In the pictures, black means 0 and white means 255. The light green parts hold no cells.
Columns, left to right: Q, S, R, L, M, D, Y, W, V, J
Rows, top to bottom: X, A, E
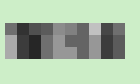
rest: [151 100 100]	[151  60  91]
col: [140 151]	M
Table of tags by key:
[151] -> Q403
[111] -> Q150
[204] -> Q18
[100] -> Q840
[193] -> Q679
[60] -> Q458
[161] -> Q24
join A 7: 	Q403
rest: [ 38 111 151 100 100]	[151  60  91]
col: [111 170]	Q

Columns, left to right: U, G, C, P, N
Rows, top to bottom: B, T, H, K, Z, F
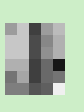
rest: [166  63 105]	[116]
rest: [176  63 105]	[22]
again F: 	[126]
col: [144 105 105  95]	P
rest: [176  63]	[105  22]
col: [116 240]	N

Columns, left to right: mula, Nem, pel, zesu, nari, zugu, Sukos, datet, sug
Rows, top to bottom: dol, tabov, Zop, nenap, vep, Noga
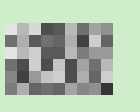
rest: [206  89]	[ 89 184 124 153 153]
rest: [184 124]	[153 153]

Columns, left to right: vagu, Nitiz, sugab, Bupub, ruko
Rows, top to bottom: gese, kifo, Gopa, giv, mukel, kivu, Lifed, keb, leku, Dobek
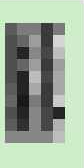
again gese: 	[123]
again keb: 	[36]
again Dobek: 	[135]

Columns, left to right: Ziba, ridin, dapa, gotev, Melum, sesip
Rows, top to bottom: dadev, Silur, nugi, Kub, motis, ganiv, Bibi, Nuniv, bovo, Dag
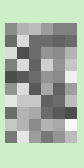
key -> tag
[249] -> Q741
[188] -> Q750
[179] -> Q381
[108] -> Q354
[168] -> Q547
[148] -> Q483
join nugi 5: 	Q381
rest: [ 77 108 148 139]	[179]
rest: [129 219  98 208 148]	[198]
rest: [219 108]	[108  98 108]
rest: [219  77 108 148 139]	[179]
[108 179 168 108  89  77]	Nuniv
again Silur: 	[108]

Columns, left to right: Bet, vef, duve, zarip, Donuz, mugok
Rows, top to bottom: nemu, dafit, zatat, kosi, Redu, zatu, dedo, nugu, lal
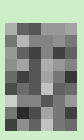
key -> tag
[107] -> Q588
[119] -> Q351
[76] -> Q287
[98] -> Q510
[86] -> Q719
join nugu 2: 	Q287
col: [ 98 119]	Donuz
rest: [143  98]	[194 119 107]
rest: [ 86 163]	[119  55]
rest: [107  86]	[194  98 107]

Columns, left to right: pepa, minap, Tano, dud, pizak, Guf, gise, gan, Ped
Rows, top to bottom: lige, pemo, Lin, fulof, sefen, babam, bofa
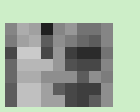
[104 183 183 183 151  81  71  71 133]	fulof
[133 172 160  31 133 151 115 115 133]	lige
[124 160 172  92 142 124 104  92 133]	pemo
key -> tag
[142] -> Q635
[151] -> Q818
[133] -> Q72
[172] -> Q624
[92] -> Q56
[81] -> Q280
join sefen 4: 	Q635
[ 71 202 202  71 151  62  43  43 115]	Lin

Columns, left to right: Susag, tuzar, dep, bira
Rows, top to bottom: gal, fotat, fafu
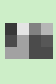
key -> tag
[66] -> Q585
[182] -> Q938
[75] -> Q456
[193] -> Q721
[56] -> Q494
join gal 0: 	Q494
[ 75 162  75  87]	fotat
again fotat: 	[75]

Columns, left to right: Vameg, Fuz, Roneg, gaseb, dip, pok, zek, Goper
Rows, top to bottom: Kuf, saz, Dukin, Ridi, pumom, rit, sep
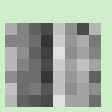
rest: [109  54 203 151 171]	[121]
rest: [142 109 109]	[ 54 193 151 171  97]
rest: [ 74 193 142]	[ 74 182]
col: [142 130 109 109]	Fuz
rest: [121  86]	[193 142 162 142]
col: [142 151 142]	pok
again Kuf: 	[74]

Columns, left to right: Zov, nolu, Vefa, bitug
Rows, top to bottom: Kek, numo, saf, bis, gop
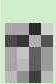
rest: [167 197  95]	[155]
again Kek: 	[167]

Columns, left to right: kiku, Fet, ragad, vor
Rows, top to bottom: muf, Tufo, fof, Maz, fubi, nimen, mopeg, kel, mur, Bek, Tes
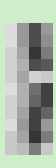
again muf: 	[153]
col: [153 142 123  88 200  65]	vor
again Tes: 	[200]
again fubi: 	[209]
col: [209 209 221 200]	kiku
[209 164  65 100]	kel

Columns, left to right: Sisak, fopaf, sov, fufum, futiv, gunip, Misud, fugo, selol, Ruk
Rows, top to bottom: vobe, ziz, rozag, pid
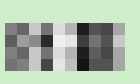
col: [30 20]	Misud
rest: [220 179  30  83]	[ 71 167]
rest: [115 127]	[200  71 229 190  20  83  83 167]
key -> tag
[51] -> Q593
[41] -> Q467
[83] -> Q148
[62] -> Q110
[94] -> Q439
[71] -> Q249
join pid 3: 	Q249
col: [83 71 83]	selol
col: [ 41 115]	fufum
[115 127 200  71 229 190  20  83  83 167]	pid

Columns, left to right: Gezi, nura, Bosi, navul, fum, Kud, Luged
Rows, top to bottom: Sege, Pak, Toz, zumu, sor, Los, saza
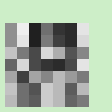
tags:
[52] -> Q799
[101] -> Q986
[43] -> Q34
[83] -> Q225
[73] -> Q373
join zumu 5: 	Q373
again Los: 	[185]

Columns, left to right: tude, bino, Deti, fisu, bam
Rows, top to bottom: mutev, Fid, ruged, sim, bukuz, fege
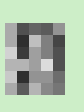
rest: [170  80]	[100  91 147]
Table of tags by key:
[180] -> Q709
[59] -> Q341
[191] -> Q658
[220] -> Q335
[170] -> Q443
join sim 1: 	Q709

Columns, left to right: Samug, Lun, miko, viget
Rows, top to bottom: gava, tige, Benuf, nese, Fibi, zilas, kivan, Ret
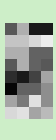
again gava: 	[25]
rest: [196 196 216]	[237]
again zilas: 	[98]

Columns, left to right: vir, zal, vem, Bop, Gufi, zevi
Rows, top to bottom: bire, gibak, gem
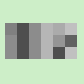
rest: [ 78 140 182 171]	[192]
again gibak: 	[140]
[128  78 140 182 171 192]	bire
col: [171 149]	Gufi

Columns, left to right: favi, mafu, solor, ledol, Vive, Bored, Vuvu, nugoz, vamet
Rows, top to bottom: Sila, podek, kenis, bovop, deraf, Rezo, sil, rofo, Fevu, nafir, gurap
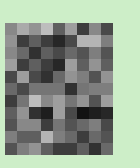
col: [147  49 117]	Bored
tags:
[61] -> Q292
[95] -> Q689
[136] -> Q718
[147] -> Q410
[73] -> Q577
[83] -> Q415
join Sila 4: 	Q689
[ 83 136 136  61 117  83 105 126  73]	Fevu
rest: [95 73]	[105  83 126  83]
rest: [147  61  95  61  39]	[ 73 180 180 126]

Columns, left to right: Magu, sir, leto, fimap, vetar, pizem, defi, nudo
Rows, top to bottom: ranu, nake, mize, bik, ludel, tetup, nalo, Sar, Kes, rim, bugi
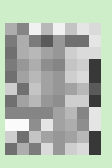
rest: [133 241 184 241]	[196 229 218]
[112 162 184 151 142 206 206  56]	nalo
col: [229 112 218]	defi
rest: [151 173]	[142 133 196 206  56]
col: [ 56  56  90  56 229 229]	nudo
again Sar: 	[133]
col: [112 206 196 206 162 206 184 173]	pizem

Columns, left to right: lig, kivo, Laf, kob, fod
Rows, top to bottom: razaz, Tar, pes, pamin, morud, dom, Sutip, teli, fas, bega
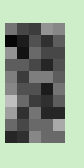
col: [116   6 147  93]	lig
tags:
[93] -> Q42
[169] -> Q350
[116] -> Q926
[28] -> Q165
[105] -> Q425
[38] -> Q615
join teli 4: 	Q615
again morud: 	[126]
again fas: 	[105]
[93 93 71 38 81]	pamin
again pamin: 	[93]

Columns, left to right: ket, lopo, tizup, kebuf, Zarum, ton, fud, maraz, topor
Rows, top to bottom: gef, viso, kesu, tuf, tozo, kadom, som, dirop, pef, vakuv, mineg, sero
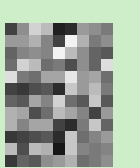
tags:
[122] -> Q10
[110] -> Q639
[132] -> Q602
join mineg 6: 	Q602
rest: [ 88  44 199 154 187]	[122]
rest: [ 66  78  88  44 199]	[110 132 154]
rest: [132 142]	[132 243 187 142 100  88]
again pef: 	[165]
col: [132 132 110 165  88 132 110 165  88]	kebuf
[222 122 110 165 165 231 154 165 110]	tozo

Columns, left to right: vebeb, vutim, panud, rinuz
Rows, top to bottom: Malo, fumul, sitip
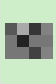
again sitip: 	[119]
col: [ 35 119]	vutim
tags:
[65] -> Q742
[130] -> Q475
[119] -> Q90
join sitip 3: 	Q475
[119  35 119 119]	fumul
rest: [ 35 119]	[119]
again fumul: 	[119]

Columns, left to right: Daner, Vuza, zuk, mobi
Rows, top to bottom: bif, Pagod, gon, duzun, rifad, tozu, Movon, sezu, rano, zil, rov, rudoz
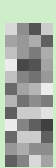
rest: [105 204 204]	[95]
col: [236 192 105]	Daner
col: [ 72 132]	Vuza
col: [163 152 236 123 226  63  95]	mobi

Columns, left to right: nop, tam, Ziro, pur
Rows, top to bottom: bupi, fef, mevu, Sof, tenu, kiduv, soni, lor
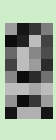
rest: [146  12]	[ 54 156]
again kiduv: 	[189]
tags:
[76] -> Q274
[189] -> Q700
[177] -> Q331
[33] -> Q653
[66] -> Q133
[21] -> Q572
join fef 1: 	Q653
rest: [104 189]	[135  76]
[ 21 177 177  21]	lor
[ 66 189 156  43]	Sof

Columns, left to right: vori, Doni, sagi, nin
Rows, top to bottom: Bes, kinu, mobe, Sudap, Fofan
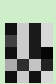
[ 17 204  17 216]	Fofan
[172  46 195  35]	Sudap

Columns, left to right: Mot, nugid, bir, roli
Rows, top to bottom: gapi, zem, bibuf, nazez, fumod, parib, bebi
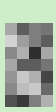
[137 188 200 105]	parib
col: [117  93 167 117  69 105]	roli
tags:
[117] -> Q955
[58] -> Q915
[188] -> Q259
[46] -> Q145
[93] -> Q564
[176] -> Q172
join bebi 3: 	Q172
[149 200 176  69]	fumod
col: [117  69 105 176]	roli

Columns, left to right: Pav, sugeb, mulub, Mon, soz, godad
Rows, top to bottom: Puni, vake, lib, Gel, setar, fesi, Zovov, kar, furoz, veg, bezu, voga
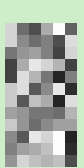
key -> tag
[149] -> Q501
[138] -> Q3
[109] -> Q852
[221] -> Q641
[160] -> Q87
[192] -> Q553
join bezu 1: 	Q87
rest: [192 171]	[ 36 221]

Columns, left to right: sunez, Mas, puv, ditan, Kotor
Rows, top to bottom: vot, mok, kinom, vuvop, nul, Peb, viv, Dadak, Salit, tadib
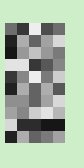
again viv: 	[143]
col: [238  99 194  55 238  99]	puv

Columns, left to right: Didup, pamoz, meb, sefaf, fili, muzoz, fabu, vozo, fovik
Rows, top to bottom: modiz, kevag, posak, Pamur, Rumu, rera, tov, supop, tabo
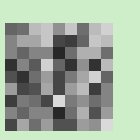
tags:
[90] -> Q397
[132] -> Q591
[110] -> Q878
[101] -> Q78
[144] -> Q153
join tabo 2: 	Q878
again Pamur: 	[50]
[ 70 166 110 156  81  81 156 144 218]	tabo
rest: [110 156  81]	[ 81 156 144 218]
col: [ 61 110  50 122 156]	muzoz
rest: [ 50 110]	[156  70 122 166 209 101]

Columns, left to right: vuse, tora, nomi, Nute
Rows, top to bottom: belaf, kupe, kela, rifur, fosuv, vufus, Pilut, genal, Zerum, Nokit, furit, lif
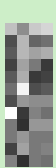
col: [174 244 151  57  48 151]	tora
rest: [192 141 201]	[213]
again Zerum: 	[151]
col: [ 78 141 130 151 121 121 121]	nomi
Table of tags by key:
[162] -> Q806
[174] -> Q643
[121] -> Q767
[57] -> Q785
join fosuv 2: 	Q785
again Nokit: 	[121]

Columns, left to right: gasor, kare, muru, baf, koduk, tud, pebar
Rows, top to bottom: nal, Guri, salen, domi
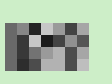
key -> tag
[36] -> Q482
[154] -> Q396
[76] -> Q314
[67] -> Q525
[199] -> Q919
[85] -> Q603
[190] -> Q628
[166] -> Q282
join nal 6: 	Q282
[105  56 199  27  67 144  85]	Guri
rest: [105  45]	[ 76 178 178  76 190]

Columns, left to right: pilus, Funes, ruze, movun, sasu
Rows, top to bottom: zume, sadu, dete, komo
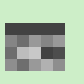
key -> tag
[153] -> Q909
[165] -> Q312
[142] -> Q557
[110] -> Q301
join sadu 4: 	Q909
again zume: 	[66]
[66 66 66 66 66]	zume
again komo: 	[142]
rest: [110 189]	[200  66  77]

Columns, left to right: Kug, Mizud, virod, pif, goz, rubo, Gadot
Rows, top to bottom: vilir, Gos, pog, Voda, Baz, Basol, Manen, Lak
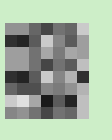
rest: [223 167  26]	[ 91  36 191]
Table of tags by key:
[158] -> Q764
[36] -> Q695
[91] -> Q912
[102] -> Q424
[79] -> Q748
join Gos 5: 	Q912

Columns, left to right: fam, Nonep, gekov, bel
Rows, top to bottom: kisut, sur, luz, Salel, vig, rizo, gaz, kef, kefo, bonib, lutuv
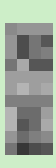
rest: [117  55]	[77 86]
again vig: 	[158]
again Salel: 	[86]
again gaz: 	[127]
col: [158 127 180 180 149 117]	fam

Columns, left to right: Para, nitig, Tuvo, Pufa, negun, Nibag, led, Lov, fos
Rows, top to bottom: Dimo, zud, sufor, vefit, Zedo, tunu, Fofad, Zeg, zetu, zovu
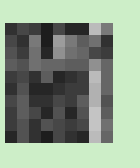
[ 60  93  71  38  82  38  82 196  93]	Zeg
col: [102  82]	fos
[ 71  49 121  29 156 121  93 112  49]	zud

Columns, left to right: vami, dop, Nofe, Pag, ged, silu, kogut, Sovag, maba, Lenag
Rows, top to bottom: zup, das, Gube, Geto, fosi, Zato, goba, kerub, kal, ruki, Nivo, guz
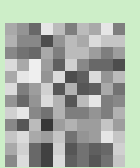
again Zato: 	[86]
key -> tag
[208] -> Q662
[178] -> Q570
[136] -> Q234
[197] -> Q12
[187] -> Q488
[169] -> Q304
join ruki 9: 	Q12
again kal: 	[157]
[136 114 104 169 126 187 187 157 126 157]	Gube

